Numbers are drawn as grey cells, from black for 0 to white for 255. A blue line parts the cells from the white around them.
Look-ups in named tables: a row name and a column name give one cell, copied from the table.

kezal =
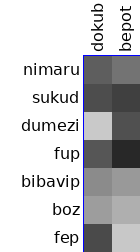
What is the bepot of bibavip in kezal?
153
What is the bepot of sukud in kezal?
64
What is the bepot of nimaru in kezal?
115
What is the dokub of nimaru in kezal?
94
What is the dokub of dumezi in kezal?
201
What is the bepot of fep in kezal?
200
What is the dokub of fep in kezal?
74
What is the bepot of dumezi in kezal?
80
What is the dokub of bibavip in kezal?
139
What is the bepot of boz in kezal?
175

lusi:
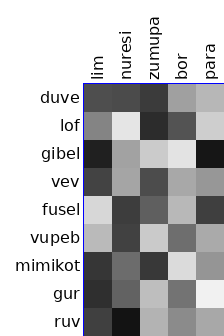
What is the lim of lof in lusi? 132
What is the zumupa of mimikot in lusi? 56
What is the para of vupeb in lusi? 170
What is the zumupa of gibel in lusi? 203
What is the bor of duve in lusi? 160
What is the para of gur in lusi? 241
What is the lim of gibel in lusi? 32
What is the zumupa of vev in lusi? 76
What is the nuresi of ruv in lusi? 19
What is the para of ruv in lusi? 168
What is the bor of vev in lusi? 168
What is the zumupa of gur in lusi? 190
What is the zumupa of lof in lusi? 44
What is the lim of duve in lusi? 78
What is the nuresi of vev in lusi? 165
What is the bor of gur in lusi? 115
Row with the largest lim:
fusel

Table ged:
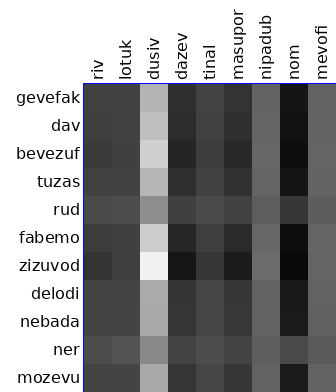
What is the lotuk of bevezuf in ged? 64
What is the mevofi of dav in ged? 99
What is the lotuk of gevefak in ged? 66
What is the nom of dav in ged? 18
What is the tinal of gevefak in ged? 67
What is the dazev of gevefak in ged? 48
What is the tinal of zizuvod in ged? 54
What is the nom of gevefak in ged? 21
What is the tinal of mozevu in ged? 69
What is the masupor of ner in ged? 68
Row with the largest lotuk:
ner

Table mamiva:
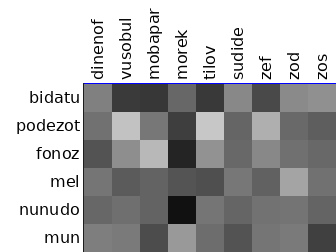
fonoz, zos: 104
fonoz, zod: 112
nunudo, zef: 114
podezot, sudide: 101
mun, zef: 117
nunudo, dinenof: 103
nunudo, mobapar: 99
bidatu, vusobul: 58
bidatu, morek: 103
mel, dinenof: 117
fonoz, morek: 36
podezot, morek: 62
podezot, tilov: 199
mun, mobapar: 76
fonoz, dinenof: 83
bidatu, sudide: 136
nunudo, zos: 100
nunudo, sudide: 101
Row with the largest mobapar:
fonoz

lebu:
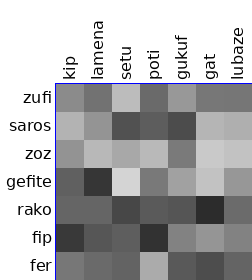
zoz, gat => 201
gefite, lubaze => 151
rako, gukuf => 85
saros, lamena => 148
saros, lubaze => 175
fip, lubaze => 130
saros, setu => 81
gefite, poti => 121
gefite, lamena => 54
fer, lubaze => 100
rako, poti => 90
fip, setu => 94
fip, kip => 57
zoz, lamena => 184
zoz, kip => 147
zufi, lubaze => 118
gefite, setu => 212

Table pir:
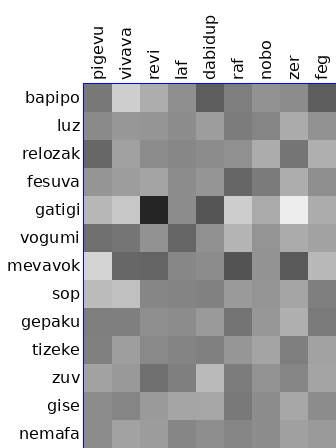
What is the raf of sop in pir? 154
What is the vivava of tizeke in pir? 158
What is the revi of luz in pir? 149
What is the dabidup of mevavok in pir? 140
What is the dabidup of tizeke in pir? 128
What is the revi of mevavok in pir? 100
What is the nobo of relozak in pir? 172
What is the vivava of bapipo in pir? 207
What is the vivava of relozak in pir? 161
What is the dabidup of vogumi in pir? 144
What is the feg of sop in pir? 127
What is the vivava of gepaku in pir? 127
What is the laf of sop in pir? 132
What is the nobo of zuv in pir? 147
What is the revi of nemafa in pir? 156
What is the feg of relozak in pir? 175
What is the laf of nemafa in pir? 134
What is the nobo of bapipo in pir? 146
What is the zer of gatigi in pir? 237

